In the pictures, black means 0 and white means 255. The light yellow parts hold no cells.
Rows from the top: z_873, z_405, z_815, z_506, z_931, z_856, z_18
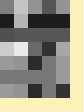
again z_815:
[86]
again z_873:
[147]
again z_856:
[119]
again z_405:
[28]
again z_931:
[154]
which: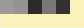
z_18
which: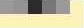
z_931

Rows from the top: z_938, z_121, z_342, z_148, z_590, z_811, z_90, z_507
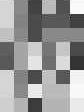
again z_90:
[186]
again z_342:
[137]
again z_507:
[180]
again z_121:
[88]
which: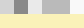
z_90
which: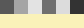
z_590

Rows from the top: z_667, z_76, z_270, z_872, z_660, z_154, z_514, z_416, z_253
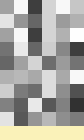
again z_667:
[248]
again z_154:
[169]

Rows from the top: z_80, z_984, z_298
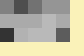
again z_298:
[185]
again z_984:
[170]
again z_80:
[149]

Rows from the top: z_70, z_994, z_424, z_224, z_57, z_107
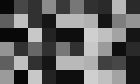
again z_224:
[49]
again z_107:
[14]

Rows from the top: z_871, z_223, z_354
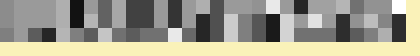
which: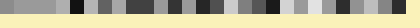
z_223
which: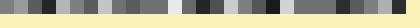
z_354

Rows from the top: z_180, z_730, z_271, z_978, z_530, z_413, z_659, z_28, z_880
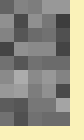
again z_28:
[119]
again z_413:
[138]
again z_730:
[144]
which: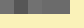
z_530
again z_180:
[152]

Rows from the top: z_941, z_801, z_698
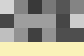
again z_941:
[132]
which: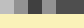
z_698
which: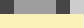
z_801
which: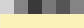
z_941

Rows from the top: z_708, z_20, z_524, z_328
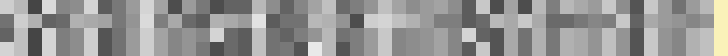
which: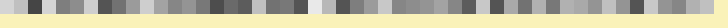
z_328
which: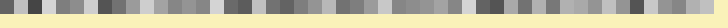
z_524

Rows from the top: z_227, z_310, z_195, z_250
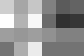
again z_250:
[115]
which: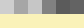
z_227
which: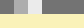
z_250

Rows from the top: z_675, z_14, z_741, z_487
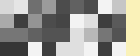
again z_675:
[76]
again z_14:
[62]
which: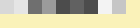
z_675
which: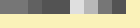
z_741
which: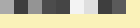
z_14
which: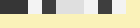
z_487

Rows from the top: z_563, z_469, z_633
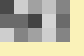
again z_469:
[106]
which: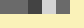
z_469
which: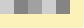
z_633
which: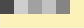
z_563

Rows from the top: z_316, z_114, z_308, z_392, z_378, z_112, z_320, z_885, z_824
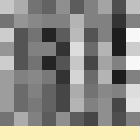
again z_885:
[70]
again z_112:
[129]
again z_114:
[129]

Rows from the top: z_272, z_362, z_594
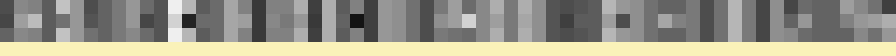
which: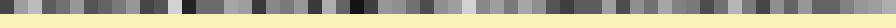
z_362
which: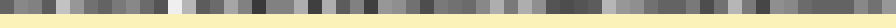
z_594

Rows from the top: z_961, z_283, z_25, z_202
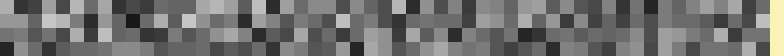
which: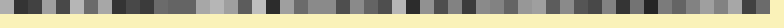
z_961
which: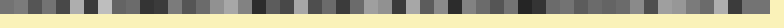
z_25

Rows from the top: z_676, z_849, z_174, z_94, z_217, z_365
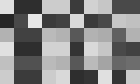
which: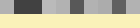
z_174
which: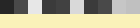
z_849
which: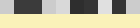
z_365

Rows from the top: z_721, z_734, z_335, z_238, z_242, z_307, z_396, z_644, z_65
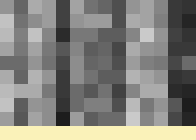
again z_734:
[156]
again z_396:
[171]
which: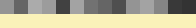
z_721

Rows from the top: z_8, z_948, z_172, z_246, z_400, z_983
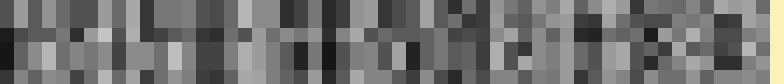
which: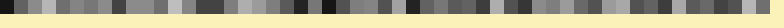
z_246
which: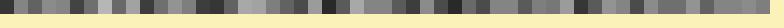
z_983
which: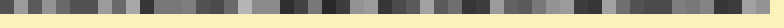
z_948

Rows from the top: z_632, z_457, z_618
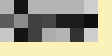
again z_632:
[180]
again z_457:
[28]
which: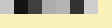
z_618

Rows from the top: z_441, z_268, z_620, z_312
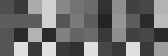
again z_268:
[93]
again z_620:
[42]
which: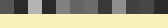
z_620
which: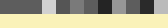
z_268

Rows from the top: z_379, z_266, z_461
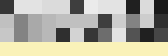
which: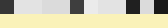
z_379
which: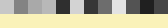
z_461
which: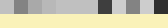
z_266

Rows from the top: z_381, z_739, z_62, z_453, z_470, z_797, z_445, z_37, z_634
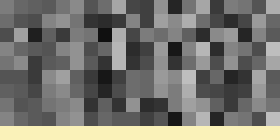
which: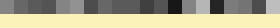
z_634
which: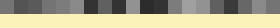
z_37
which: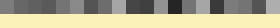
z_381

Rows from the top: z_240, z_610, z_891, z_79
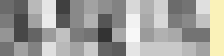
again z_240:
[107]
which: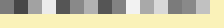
z_610

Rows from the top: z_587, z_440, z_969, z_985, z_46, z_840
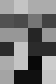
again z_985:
[43]
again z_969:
[151]
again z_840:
[16]
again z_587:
[172]
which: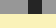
z_969
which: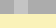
z_587
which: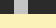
z_985

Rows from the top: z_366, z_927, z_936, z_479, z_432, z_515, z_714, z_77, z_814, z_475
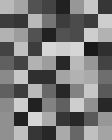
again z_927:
[61]
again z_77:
[206]

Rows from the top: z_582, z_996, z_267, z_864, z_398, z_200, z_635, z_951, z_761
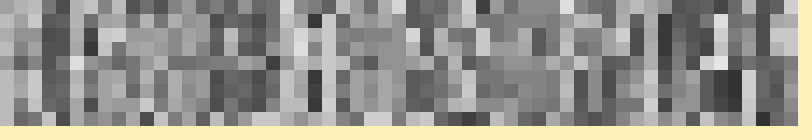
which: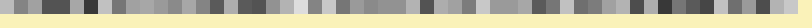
z_864
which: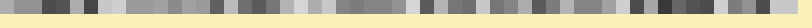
z_267

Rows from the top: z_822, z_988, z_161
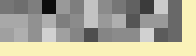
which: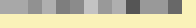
z_988
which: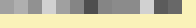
z_161
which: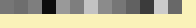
z_822

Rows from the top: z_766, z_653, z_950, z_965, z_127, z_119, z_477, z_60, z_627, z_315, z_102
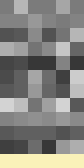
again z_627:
[138]
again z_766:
[123]
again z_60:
[211]
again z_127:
[55]
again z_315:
[96]
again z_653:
[131]

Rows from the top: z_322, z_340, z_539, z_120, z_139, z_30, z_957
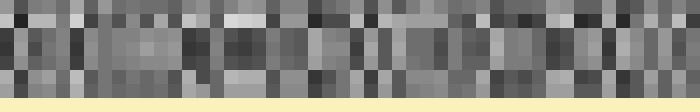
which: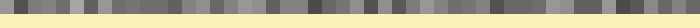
z_322
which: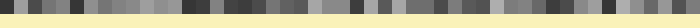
z_120
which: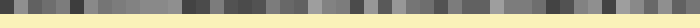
z_139

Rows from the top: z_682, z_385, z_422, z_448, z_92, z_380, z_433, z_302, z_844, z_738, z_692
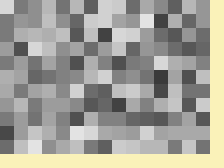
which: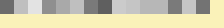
z_692
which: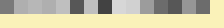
z_422
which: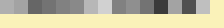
z_380

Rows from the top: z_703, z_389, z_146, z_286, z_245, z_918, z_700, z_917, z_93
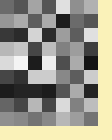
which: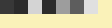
z_146
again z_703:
[85]
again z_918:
[204]
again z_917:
[70]

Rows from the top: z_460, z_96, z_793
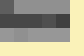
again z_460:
[144]
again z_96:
[71]
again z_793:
[151]
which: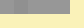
z_793
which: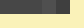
z_96

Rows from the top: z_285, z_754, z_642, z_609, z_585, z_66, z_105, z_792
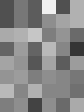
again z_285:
[80]
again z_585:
[164]
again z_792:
[142]

